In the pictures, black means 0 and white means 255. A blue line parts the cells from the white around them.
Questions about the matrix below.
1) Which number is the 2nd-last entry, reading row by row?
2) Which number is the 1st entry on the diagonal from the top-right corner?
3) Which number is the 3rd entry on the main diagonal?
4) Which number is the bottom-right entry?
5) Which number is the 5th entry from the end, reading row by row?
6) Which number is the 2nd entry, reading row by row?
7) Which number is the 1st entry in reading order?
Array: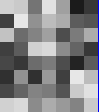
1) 131
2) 55
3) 131
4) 202
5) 139
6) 202
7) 209

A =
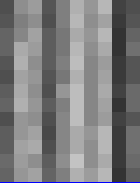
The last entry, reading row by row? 93
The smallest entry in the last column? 79
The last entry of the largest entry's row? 106
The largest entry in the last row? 183
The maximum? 195
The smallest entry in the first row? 66
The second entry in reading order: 142
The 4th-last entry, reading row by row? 156
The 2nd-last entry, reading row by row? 51
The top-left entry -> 79
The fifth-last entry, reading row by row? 176
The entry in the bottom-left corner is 100
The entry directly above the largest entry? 170
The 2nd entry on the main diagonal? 127
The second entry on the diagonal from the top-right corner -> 58
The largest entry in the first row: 183
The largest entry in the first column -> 106
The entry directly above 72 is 79
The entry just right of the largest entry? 142
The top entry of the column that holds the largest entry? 176
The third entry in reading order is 156
